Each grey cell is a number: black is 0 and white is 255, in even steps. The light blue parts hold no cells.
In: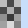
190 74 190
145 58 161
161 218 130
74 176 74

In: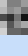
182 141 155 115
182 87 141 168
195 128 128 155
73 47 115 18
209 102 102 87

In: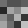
138 94 178 53
39 164 138 192
110 81 81 94
164 110 53 192

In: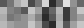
88 118 172 197 74 118 212 43 103 224 146 103
184 160 146 146 197 160 74 43 184 88 160 197
172 118 131 146 172 131 43 88 172 58 131 160
184 131 118 88 197 160 58 103 184 58 131 197

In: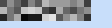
38 119 170 9 25 25 210 226 88 143 183 131 50
76 143 103 62 131 88 183 155 155 155 131 155 62
183 119 88 196 210 196 76 50 170 103 76 119 143

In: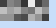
191 161 177 132 117 191 148
64 132 117 52 235 64 104
148 148 89 76 177 148 64
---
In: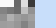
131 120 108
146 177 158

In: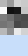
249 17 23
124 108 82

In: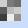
93 186 203
61 237 145

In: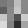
94 136 197
199 138 83

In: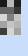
100 100 55
214 128 196

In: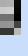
203 207 6
113 112 1
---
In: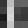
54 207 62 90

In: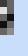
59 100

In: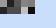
154 77

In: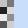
195 217

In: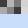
62 132

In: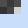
77 69

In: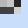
183 67

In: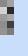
137 42
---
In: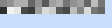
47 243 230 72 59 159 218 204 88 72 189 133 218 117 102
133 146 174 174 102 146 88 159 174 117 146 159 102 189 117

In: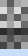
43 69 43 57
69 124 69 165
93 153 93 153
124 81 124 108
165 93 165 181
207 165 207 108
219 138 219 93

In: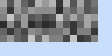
44 141 71 153 44 71 44 56 141 85 56 101 165 101
101 56 101 71 141 128 101 116 116 141 56 128 128 56
116 153 101 85 196 101 180 128 128 71 196 56 71 128
128 196 116 153 85 101 71 85 196 116 165 116 165 153
141 56 153 116 153 141 141 141 44 128 101 141 85 101
165 85 165 101 71 180 153 180 56 180 85 165 85 116

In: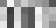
129 244 159 202 172 159 144 84
202 70 214 115 84 230 188 172
214 58 214 99 84 244 172 188
230 70 230 115 84 244 188 144

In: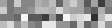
120 120 104 246 90 90 62 148 74 246 203 217 230 47 188 230
163 120 203 135 135 175 163 188 104 175 203 163 90 163 62 135
188 217 148 188 135 120 230 230 148 148 104 203 104 135 217 148
203 120 135 135 148 188 188 175 217 175 163 163 120 90 175 120

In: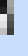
20 163
36 151
192 62
224 77
236 90

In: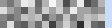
119 222 107 93 163 107 194 64 149 206 149 48 206 107 93
134 107 134 194 179 194 93 149 119 194 119 163 194 179 206
149 119 163 235 222 107 179 247 194 77 149 235 77 107 179
222 163 134 93 179 119 206 163 206 134 235 163 163 134 149

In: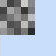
67 163 135 55 119
91 119 150 119 189
150 119 79 119 42
163 67 91 203 135
176 79 91 189 103
